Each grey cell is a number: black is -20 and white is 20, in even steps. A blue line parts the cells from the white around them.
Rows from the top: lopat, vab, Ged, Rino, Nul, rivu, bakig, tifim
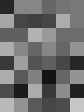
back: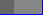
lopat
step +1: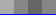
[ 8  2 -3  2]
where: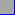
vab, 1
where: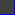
vab, 3
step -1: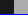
[-17   6]
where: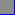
bakig, 5

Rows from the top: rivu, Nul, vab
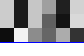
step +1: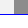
[19  3]
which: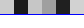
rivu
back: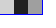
rivu
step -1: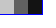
[ 10  -6 -18]

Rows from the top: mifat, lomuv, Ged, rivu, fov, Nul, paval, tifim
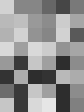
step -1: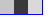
[ 10 -12  13]
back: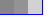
Ged
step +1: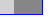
[14  2  2]

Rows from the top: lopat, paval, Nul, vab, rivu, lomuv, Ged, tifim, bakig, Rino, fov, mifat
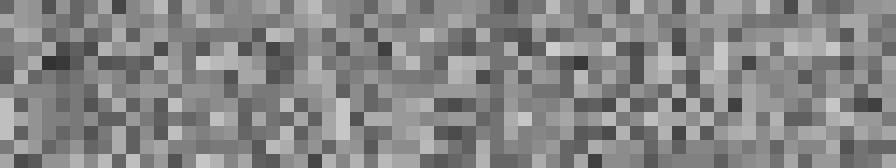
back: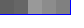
fov
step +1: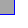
[7]
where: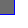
Rino, 47
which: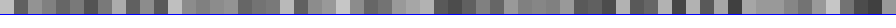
tifim
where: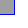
Nul, 12

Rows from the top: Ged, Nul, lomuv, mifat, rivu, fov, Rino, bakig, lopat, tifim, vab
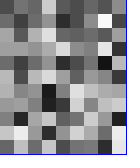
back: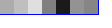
Rino
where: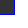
mifat, 9
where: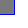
vab, 7
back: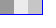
tifim
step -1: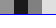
[  2 -17  -1  14]

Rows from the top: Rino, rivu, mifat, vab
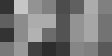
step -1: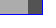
[ 6  6 -8]
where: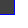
vab, 3
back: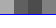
Rino
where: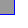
vab, 2
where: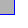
mifat, 3
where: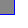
vab, 6

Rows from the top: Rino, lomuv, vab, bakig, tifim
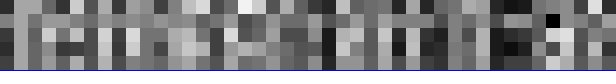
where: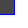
bakig, 12
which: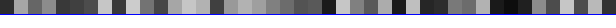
bakig
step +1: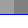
[6 1]
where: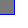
bakig, 33
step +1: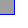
[6]
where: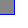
lomuv, 13

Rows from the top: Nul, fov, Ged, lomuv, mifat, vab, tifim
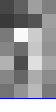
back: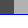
mifat
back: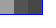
fov
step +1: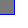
[0]

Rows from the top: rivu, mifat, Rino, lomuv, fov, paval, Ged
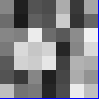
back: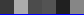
rivu
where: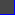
paval, 5

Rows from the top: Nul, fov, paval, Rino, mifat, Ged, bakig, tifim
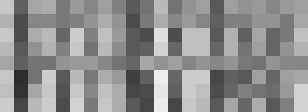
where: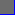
bakig, 20
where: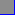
Rino, 9
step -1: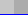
[10  6]
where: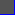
bakig, 5

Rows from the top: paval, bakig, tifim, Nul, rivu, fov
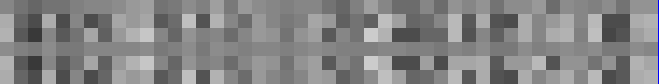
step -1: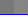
[-2  0]
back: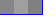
paval
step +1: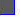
[-5]

